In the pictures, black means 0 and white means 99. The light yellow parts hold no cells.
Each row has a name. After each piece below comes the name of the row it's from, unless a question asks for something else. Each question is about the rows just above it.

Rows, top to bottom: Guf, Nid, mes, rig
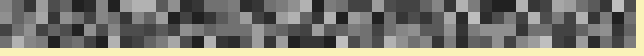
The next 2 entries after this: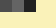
[17 52]
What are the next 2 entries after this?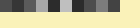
[69 30]
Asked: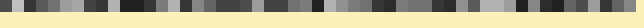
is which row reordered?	Guf
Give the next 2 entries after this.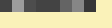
[69 48]
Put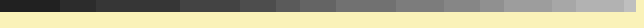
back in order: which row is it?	Nid
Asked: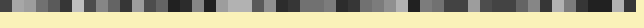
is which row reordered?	Guf
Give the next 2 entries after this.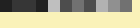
[52 21]

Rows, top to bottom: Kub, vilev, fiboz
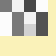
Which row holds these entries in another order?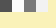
vilev
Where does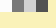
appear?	fiboz
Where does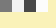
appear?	Kub

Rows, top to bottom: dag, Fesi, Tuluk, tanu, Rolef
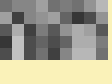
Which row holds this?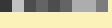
tanu
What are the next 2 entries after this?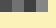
[71 71]

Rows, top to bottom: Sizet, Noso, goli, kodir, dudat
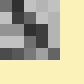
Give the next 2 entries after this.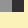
[24 70]
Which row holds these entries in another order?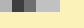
kodir
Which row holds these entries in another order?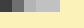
kodir
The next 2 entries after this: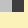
[39 75]

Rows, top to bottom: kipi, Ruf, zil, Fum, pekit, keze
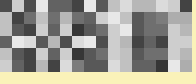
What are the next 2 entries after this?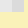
[34 71]
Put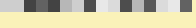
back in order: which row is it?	Fum
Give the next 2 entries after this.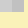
[34 43]

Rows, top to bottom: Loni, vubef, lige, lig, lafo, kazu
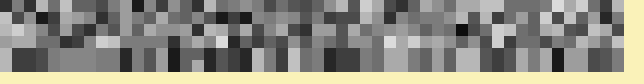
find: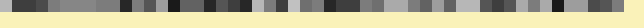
lafo
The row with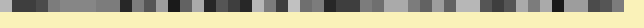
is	kazu

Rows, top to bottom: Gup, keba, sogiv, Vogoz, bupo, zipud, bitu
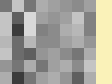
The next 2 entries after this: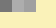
[58 54]
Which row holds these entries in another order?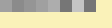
Gup
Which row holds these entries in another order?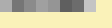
bupo
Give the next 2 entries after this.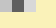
[62 58]
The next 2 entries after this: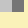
[67 62]
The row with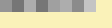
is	zipud
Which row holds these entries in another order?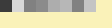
sogiv

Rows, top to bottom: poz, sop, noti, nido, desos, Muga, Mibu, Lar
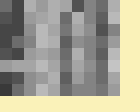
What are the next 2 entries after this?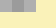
[64 32]
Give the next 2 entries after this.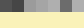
[51 37]

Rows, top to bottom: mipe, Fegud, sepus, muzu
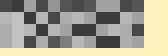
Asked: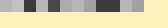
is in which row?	Fegud
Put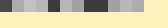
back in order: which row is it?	sepus
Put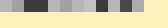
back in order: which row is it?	Fegud
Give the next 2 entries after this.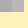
[63 23]

